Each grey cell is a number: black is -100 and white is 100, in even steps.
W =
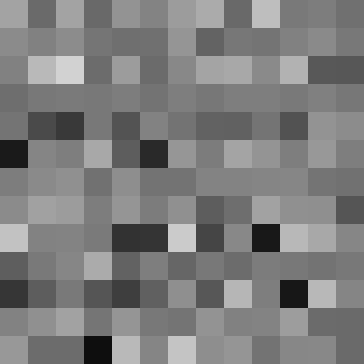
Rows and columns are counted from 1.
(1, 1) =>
28
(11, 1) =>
-58
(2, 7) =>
17
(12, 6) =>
-6
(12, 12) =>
-16
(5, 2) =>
-42
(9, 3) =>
3
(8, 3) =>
22
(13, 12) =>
7
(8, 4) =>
-2
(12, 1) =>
2
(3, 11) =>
40
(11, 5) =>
-51
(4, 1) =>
-14
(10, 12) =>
-10
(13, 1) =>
19
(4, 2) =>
-6
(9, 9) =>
7
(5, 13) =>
10
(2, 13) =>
-6
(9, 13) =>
5
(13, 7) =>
54
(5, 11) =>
-36
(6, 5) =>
-27
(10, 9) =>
-15
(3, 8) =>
29
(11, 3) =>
-5
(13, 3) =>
-15
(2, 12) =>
8
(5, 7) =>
-10
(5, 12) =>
15
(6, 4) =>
32
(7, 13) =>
-11
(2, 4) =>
-8
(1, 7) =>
22
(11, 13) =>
4
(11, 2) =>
-27
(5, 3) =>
-55
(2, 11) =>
1
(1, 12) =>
-2

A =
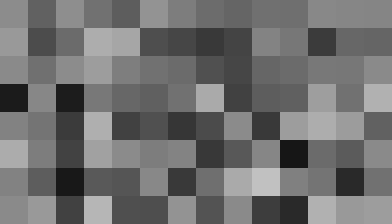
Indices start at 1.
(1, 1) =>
10
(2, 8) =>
-55
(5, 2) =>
-9
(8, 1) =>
8
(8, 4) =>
43
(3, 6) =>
-11
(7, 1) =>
2
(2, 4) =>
36
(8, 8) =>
-35
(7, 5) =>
-33
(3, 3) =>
10
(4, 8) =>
33
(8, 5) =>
-38
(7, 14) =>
-11
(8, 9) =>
8
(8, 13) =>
20
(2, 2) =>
-40
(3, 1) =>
8
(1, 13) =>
5
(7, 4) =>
-30
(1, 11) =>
-13
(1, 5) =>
-27
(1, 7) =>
-2
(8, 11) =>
-68
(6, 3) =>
-48
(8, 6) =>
-39
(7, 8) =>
-13
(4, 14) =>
39
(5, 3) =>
-54
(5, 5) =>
-49

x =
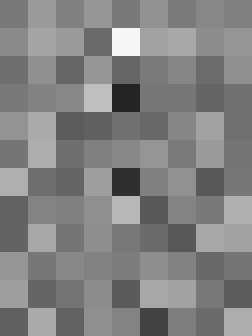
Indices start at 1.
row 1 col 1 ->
-5
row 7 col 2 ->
-14
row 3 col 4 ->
18
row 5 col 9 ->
-12
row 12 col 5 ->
3
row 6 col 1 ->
-8
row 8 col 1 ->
-23
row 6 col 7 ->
-4
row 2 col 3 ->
21
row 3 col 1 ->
-13
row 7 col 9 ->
-7
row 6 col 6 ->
17
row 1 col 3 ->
0
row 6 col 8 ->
21
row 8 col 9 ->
37
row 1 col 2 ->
21
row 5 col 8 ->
27
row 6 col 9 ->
-8
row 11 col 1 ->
24
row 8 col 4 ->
12
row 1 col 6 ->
14
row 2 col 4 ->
-17
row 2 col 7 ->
32
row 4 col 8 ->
-21
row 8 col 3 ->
0
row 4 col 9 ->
-11
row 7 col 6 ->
0
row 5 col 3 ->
-28
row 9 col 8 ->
31
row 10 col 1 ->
18
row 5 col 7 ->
5
